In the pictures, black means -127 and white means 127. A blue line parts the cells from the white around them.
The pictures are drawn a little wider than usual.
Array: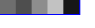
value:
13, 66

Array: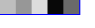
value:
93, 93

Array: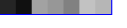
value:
23, 66

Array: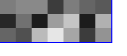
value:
29, 102

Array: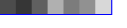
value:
48, 88

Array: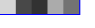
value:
-77, 86

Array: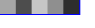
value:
70, 70
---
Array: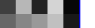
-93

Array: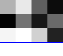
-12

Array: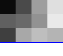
-22

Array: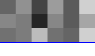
7

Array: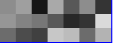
-87

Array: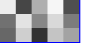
7

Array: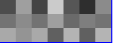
-21

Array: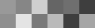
-26
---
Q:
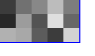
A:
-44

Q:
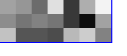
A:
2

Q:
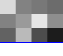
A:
102

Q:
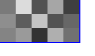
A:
68

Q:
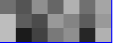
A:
-52

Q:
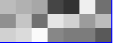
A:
-15

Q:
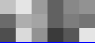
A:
36

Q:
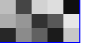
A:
-77

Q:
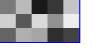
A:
89

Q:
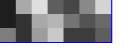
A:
41
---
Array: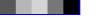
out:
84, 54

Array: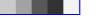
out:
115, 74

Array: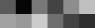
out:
76, 64

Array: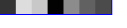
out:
93, 72

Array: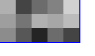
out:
81, 60

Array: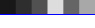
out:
93, 40

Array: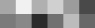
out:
113, 80

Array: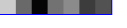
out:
76, 11

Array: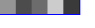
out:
76, 21
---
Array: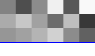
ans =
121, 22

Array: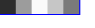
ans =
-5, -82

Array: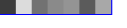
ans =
40, -67

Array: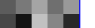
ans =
25, -56

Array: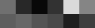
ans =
5, -33

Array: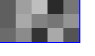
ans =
-9, -20

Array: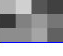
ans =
-63, 13

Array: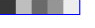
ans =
109, -72

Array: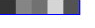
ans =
-44, -75

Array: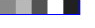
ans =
-94, 9
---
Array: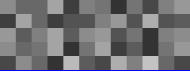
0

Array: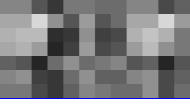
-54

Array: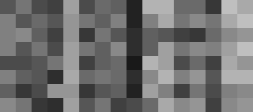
63

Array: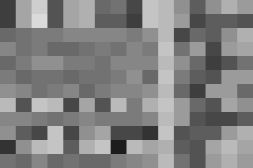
48

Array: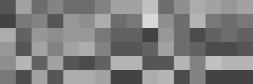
23

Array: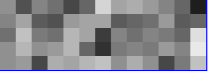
-25
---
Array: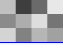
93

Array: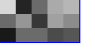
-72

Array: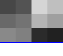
52

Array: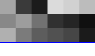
-13

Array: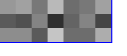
4

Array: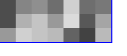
68

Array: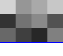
10
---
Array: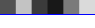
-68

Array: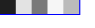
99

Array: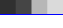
-79

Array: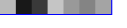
69

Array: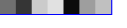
97

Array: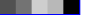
-12

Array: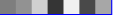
-74

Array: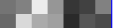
32

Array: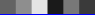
100

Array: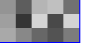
8
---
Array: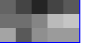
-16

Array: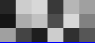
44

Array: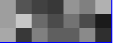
71

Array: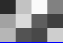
90

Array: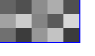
76

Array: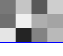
112

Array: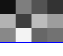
-65
